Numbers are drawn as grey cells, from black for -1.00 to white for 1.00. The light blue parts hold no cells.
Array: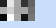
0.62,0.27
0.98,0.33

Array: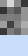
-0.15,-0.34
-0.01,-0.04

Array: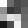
-0.57,-0.47
0.78,0.69

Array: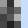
-0.44,-0.20
-0.30,0.39

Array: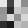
-0.67,0.58
0.70,0.13

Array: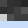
-0.60,-0.50
-0.38,-0.52
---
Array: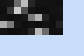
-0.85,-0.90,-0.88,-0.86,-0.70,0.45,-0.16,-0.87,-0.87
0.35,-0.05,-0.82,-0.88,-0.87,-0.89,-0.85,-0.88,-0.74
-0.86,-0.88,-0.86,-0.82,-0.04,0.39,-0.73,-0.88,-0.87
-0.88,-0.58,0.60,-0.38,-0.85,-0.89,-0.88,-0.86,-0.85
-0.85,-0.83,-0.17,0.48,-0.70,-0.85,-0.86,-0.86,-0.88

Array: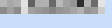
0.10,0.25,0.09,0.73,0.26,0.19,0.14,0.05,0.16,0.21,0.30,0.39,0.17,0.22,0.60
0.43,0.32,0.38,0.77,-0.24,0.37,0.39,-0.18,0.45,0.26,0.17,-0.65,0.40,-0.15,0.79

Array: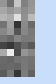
-0.29,-0.05,-0.58,-0.03,-0.23
-0.19,-0.18,-0.21,-0.06,-0.12
-0.17,-0.21,-0.10,-0.07,-0.10
0.33,0.84,-0.41,0.17,0.05
-0.47,-0.57,-0.36,-0.17,-0.31
-0.08,-0.18,0.04,-0.05,-0.04
0.07,0.20,-0.33,0.06,-0.06
-0.09,0.26,-0.60,0.08,-0.18
0.42,0.33,0.76,0.14,0.46
0.31,0.18,0.29,0.10,0.20
0.17,-0.13,0.55,0.00,0.16

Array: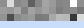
0.15,-0.38,0.08,0.16,0.21,-0.04,-0.02,0.32,0.47,0.44,-0.56,0.71
0.23,0.18,0.31,0.01,0.27,0.17,0.26,0.17,-0.01,0.06,0.10,-0.07
0.11,0.72,0.07,0.14,-0.24,0.06,0.29,0.21,0.04,0.07,0.97,0.11

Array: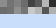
-0.15,-0.11,0.12,-0.08,0.56,0.41,-0.33,0.38
0.10,-0.10,0.01,-0.15,-0.48,-0.30,0.43,-0.65

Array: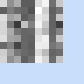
0.66,0.12,0.30,-0.25,-0.11,0.89,0.68,-0.15,0.53
0.61,0.26,-0.06,-0.18,-0.22,0.71,0.47,-0.21,-0.15
-0.18,0.01,-0.46,-0.19,-0.26,0.86,0.84,-0.08,0.05
0.74,0.28,0.24,-0.20,-0.23,0.77,0.88,-0.17,0.57
0.67,0.34,-0.08,-0.20,-0.18,0.67,0.42,-0.21,0.03
0.67,-0.05,-0.55,0.52,0.02,0.91,0.56,-0.22,-0.50
0.74,0.26,0.36,-0.27,-0.15,0.83,0.73,-0.21,0.56
-0.25,-0.02,-0.16,-0.21,-0.35,1.00,0.62,-0.24,-0.10
0.71,0.13,0.36,-0.28,-0.28,0.72,0.91,-0.12,0.57

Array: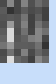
-0.35,0.72,-0.20,-0.29,-0.50,0.06,-0.17
-0.41,-0.11,-0.41,0.01,-0.42,-0.20,-0.35
-0.09,0.19,-0.27,-0.27,-0.29,-0.11,-0.60
-0.21,0.70,-0.32,-0.24,-0.01,0.05,-0.45
-0.28,0.70,-0.37,-0.11,-0.47,0.05,-0.12
-0.37,0.21,-0.34,0.01,-0.49,-0.10,-0.30
-0.33,-0.30,-0.34,-0.09,-0.48,-0.26,-0.50
-0.29,-0.60,-0.46,-0.29,-0.41,-0.36,-0.49
-0.42,0.06,-0.45,0.03,-0.37,-0.15,-0.30
